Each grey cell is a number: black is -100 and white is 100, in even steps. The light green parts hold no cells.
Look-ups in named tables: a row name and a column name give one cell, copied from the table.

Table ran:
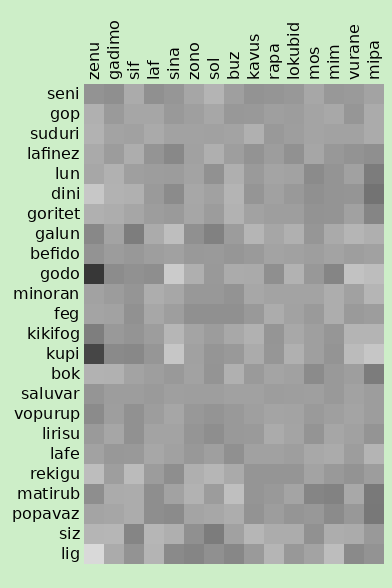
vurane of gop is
18
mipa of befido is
26
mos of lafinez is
30
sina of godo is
59
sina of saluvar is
25
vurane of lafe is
23
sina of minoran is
31
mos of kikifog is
25
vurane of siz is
34
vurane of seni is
21
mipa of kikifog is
41
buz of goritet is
40
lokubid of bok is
26

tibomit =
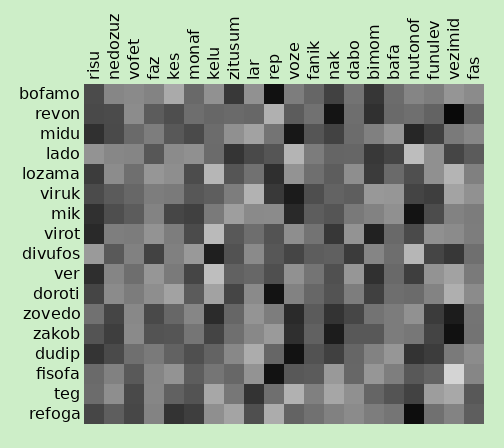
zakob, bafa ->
-3
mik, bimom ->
2
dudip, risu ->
-59
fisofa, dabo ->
-19
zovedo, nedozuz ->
-46
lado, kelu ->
-16
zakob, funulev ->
-47

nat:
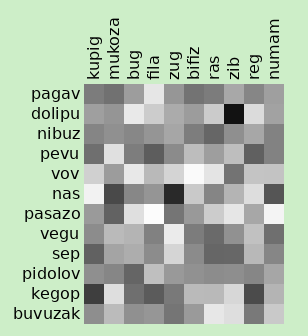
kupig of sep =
-24
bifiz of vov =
96
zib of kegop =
69
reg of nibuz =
31
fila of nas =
17
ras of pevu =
24
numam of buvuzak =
58
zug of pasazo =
-8
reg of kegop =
-41
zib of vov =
-10
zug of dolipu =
34
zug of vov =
66
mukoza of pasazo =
-23
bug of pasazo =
75
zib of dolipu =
-86
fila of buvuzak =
18
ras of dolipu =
59
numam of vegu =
-13
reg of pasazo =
31

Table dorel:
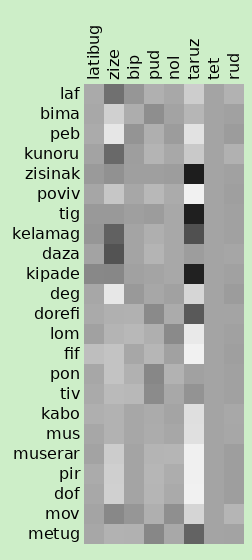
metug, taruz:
-22
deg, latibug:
31
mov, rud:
42
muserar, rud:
24
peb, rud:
22
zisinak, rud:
26
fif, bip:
31
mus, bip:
31
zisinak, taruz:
-77
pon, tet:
29
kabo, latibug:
37
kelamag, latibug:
18
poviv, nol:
34
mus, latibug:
31
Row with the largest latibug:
fif

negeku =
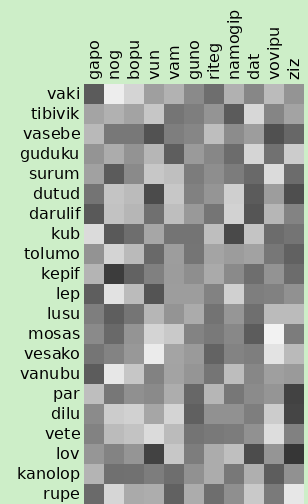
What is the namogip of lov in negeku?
50
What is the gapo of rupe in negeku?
-17
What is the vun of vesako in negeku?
84
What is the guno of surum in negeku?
-3
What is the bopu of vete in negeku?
53
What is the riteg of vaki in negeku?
-14
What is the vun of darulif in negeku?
-12
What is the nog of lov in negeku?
3
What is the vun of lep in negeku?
-34
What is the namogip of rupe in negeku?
12
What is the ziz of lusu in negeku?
47
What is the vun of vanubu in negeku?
2
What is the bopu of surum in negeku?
8
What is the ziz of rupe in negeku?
81
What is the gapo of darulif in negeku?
-30
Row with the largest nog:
vaki

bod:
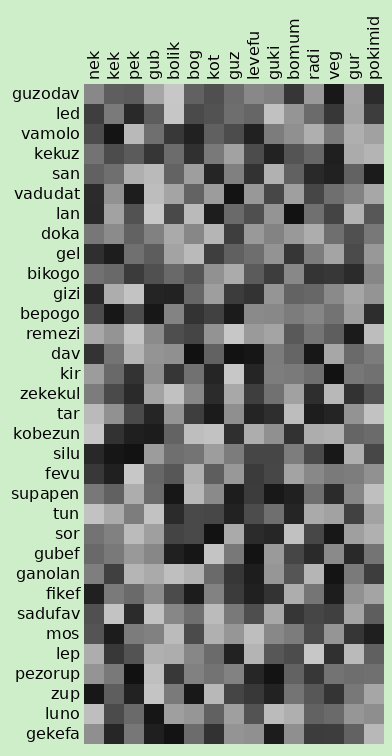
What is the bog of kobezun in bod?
49
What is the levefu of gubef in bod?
-85
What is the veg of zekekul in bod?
44
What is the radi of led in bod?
-16
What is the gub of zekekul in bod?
28
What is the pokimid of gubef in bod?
-9
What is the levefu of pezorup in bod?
-70
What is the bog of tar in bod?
-51
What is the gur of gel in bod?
-41
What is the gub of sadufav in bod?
52
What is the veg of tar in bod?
-72
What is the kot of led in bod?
-36

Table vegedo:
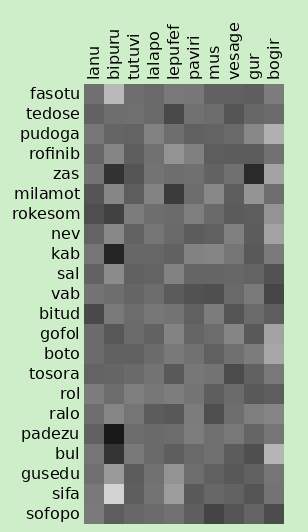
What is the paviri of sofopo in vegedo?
-26
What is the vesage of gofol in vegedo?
4
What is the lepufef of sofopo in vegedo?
-11
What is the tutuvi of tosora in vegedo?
-17
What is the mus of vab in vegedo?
-38
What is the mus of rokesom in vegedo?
-17
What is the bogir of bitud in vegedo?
-27
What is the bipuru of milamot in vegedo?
5
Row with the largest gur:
milamot

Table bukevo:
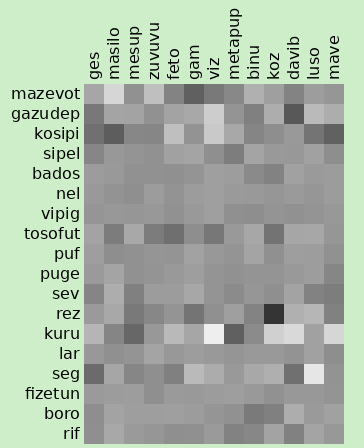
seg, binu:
32
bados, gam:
16
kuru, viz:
87
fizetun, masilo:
22
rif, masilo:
32
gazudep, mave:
36
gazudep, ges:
-6
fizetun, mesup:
23
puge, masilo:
29

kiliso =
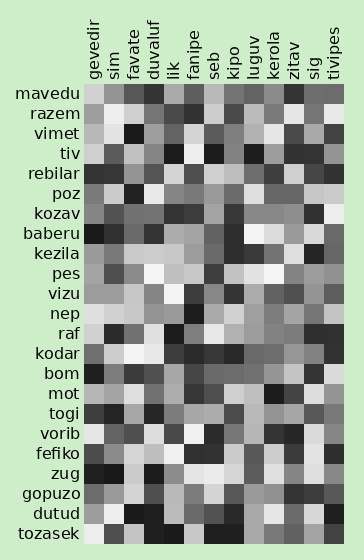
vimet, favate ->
-80
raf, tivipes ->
-62
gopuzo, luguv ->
21
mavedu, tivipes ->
-15
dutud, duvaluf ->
-76
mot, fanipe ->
-58
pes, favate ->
8
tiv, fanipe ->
87
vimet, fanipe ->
66
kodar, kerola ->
-14
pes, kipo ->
52
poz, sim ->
59
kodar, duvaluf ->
82
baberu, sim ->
-62
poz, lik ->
4
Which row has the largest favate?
kodar

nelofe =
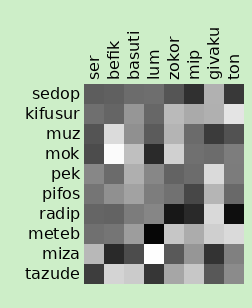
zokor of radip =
-82
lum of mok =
-67
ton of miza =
0
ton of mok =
-2
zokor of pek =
-22
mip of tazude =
56
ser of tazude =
-52
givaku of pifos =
42
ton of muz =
-36
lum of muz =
-29
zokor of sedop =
-33
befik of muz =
72

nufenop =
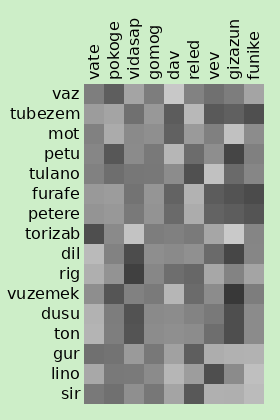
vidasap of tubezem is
-12
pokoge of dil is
2
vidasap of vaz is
29
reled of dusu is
3
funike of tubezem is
-38
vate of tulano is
1
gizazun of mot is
51
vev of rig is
31
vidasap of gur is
21
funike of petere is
-34
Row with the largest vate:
dil

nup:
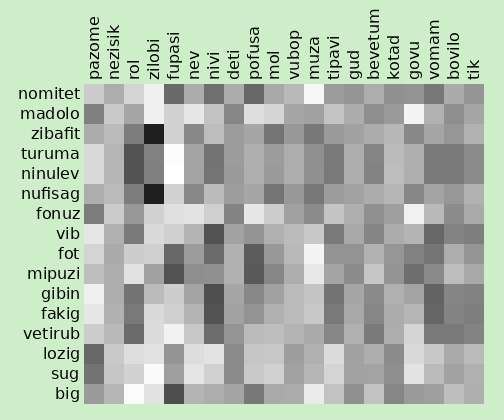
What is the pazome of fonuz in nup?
-3
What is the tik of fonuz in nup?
33
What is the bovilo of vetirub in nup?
-5
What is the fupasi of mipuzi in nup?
-36
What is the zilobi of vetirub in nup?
72
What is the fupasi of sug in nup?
25
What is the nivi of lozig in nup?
78
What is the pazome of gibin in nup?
88
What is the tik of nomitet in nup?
17
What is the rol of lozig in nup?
74
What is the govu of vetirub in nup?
67
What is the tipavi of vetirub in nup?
6
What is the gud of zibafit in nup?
26
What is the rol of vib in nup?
-5
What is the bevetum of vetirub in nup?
-4
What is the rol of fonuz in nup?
19
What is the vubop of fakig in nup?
47
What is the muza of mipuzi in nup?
82
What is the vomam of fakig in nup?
-20
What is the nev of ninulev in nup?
29
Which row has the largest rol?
big

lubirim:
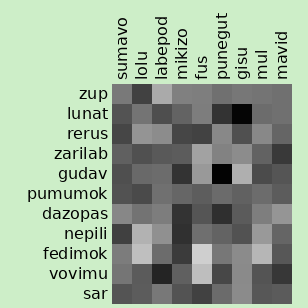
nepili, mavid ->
-21
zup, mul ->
-9
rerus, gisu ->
-37
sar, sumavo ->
-34
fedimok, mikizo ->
-54
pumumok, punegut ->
-16
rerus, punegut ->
7
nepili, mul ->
20
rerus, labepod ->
10
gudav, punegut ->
-98
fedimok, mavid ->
-32
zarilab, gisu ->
10
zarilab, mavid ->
-55

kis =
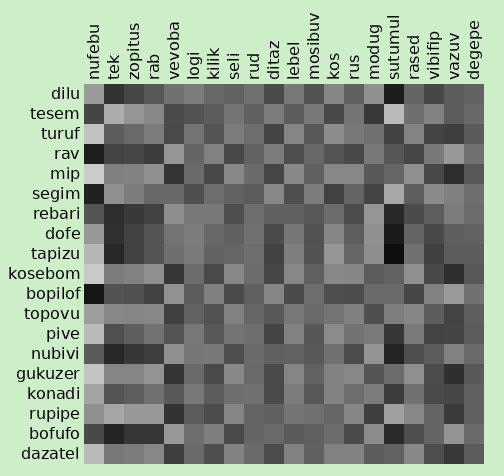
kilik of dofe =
-18
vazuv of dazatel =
-56
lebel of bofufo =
-29
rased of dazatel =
7
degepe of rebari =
-15
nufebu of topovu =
24

